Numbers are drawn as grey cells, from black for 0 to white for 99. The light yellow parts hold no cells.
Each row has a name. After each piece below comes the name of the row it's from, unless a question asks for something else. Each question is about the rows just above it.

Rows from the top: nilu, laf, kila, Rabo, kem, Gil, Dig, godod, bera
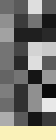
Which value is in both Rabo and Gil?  45
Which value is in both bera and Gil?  8
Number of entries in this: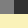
2
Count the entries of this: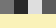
4
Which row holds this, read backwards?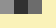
godod
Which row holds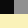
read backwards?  Dig
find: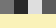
kem

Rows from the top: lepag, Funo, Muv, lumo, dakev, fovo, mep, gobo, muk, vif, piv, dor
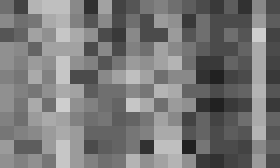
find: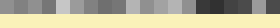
dor
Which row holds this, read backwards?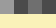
Funo
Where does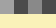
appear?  lumo
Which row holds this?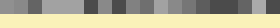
lumo
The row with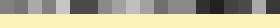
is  fovo
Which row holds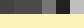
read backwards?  piv
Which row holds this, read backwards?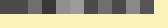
Funo

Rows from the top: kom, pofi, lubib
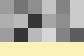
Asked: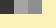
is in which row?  pofi
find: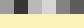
lubib
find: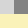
lubib
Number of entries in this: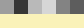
6
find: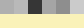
pofi

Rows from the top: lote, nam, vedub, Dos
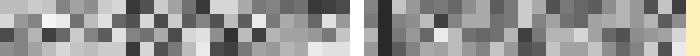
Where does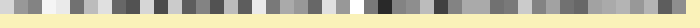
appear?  nam
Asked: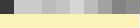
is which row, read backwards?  Dos
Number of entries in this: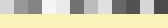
12
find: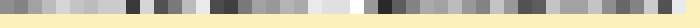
Dos
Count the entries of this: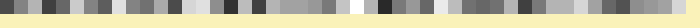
49

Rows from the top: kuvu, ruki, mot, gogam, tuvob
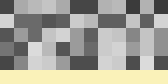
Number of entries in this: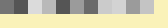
11
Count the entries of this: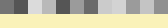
12
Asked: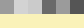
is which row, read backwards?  gogam
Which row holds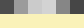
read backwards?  tuvob
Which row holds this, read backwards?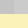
mot

